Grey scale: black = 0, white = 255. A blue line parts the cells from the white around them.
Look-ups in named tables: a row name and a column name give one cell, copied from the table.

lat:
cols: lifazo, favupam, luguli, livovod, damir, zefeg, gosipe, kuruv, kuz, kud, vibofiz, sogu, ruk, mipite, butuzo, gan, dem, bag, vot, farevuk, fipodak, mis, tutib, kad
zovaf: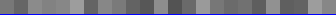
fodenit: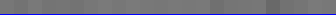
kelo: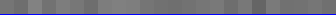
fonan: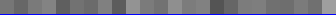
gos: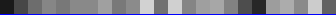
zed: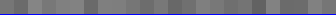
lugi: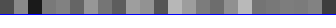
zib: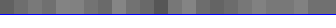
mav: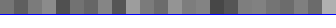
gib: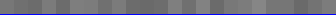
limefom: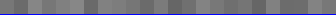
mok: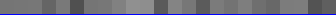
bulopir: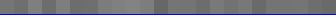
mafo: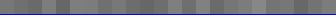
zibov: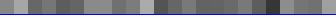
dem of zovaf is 107
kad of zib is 112
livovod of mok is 101
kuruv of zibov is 139
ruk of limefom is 102
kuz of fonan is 92
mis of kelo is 114
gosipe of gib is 124
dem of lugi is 144
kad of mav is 176
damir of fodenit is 117
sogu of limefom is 123
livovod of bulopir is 109
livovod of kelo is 114
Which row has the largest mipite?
lugi

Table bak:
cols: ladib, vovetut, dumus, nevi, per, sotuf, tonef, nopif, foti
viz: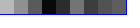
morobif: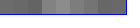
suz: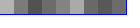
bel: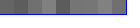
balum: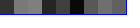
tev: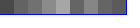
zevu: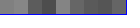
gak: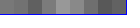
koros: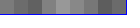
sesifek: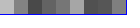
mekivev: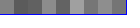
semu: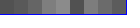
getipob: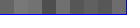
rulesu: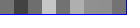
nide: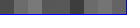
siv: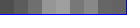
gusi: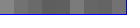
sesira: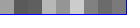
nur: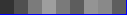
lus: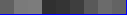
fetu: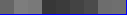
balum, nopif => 111
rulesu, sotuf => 175
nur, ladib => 51
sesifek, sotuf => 166
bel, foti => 112
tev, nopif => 101
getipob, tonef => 96
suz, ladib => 180

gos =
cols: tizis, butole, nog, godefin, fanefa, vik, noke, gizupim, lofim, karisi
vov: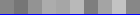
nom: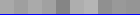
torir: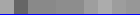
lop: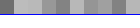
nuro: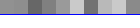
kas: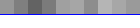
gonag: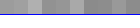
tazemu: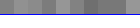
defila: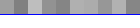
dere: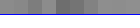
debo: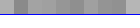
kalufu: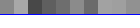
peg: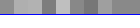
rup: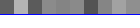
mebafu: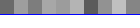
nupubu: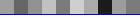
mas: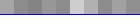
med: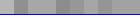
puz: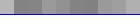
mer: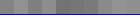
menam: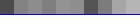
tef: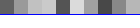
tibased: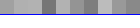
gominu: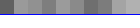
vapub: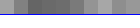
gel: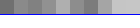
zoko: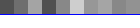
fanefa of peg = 191
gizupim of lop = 160
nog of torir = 137
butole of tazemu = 145
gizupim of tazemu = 120
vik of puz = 131
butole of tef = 154
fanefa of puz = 145
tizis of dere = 139
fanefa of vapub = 109
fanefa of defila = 133
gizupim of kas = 181
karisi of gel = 198
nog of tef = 193
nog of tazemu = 139
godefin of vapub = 106
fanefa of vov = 166
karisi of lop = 183
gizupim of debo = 148

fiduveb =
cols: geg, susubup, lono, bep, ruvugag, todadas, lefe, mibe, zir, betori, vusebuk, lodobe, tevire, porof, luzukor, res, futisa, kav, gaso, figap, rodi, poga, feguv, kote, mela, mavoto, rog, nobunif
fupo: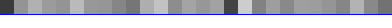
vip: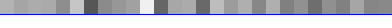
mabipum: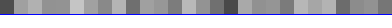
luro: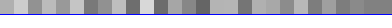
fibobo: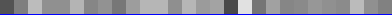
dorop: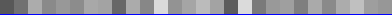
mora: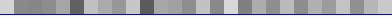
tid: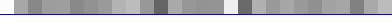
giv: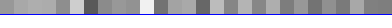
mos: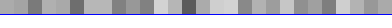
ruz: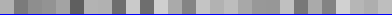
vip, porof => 171
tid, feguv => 144
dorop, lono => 172
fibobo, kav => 225
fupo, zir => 134
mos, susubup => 164
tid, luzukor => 147
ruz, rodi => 192
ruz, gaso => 152
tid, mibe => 154
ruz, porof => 132

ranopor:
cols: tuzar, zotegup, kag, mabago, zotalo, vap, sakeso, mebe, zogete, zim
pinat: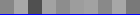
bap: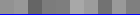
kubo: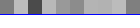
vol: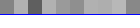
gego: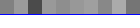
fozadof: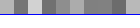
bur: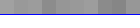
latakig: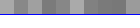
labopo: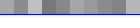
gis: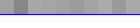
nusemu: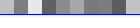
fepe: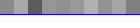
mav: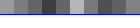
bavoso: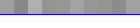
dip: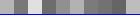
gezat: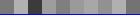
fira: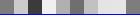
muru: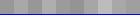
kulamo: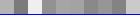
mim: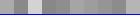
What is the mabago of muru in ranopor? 174
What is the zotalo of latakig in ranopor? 135
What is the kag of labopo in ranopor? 192
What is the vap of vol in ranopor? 143
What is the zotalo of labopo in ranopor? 135
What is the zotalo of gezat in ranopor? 127
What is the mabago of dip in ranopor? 109
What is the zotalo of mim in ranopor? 142
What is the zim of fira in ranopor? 125
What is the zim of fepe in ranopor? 128
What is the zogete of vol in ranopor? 184
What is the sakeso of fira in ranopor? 193
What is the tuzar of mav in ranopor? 154
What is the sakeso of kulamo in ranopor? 137
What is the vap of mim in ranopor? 165
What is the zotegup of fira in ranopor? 203
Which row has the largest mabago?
fira

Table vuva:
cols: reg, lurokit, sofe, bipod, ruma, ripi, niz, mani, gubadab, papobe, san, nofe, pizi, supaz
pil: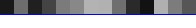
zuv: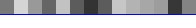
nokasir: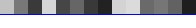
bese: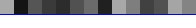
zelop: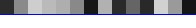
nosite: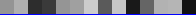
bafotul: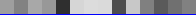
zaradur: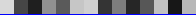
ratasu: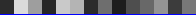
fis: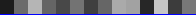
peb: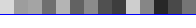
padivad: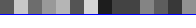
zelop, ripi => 137
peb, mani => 80
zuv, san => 167
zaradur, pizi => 23
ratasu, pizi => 60
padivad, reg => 89
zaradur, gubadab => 125
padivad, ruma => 181
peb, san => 134

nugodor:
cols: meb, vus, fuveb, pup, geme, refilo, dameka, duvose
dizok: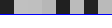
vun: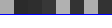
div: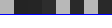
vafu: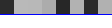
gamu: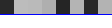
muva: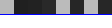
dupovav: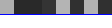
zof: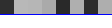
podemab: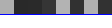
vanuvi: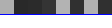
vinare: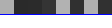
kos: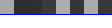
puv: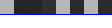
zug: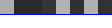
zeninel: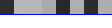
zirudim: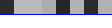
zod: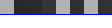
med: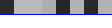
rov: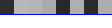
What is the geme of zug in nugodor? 179
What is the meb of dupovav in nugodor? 175
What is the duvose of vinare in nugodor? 49
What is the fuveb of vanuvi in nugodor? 43
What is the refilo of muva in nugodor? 38
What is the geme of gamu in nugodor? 37
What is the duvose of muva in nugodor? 39
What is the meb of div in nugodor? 182
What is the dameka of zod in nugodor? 176
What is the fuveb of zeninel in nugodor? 182
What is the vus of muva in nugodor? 32
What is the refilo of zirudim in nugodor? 178
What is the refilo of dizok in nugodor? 187
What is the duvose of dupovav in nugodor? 48
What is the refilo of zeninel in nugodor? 175
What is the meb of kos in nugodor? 168
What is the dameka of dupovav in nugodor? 178
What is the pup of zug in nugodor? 54
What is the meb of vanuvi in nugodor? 175

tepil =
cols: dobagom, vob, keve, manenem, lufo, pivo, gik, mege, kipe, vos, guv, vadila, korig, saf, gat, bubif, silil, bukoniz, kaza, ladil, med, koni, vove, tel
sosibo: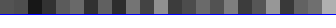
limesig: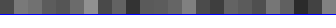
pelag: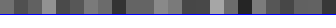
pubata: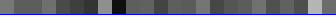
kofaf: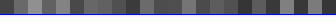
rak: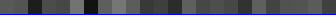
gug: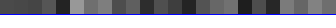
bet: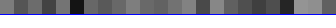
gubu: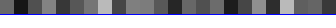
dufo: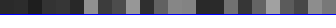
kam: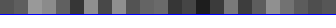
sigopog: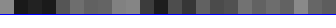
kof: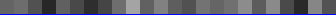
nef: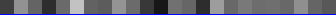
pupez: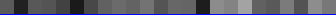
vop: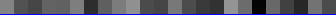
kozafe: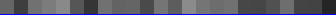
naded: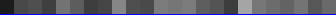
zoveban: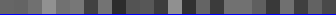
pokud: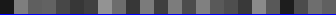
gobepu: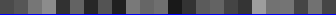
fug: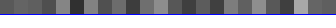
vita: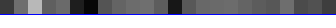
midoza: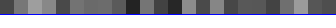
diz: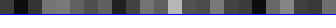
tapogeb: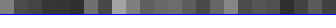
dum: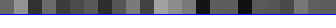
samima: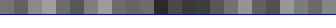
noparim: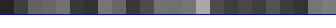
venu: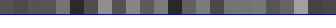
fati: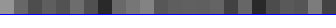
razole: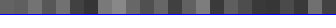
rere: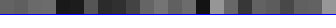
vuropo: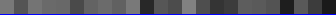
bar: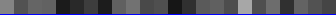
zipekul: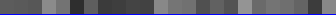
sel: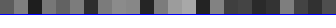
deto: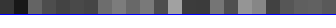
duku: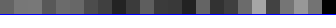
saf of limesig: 128
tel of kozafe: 37
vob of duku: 119
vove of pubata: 181
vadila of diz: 94
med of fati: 89
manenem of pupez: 84
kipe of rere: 48
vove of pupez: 141
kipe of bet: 104
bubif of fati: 100
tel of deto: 89
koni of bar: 99
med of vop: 65
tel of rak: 64
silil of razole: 94
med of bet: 37
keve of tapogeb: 68
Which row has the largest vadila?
dum

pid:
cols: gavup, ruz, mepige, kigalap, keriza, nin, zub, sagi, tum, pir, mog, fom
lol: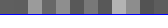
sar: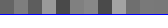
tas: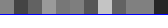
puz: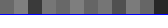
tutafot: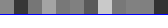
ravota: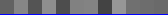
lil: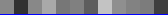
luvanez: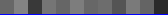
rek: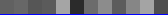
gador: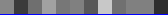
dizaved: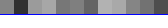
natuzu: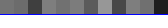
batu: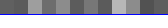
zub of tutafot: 89
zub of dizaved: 100
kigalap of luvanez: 117
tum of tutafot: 120
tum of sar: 163
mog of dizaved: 114
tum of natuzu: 72
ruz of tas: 68
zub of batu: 119
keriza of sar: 73
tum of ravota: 150
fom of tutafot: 50
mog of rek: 164
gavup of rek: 97
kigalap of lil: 169
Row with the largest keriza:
rek

